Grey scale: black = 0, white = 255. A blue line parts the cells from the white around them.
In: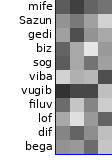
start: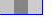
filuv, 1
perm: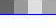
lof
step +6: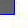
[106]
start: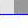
biz, 2
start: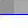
gedi, 2
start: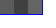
mife, 0
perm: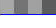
sog

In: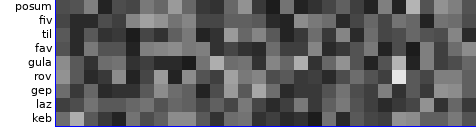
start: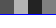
gula, 23
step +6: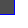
[83]
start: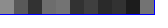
keb, 9
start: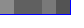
keb, 25
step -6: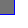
[109]

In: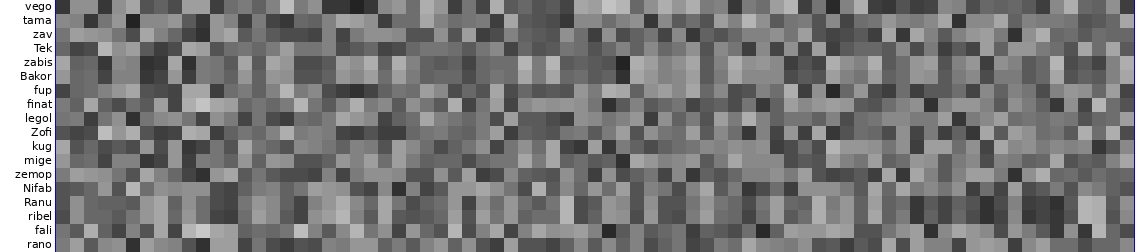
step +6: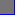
[123]
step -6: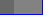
[ 98 124 124]

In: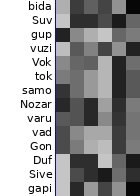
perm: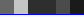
Suv
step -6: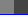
[124  62]
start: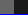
Duf, 4
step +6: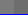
[129 116]
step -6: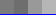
[117 104 147 176]

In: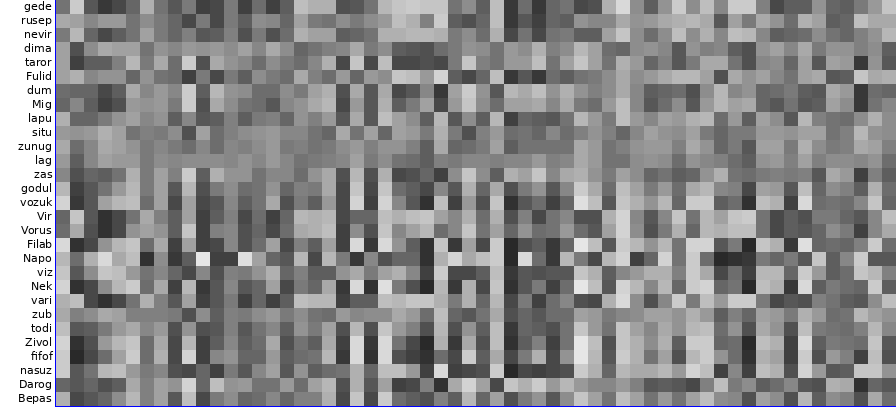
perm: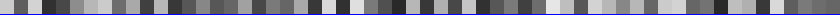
Nek
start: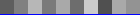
taror, 3
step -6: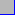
[177]
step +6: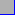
[182]
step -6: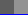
[ 88 141]
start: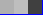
Vorus, 18
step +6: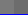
[128 115]

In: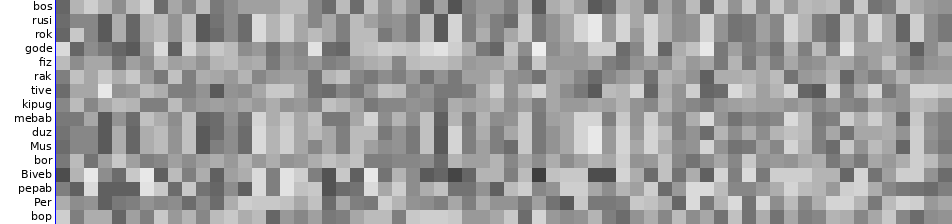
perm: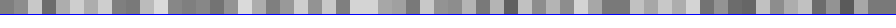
mebab
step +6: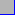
[186]
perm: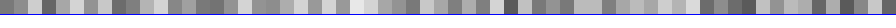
rok
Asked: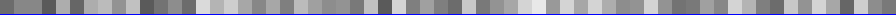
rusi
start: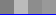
kipug, 7
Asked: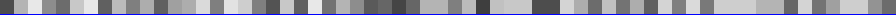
Biveb
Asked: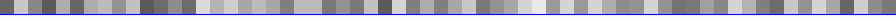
rok

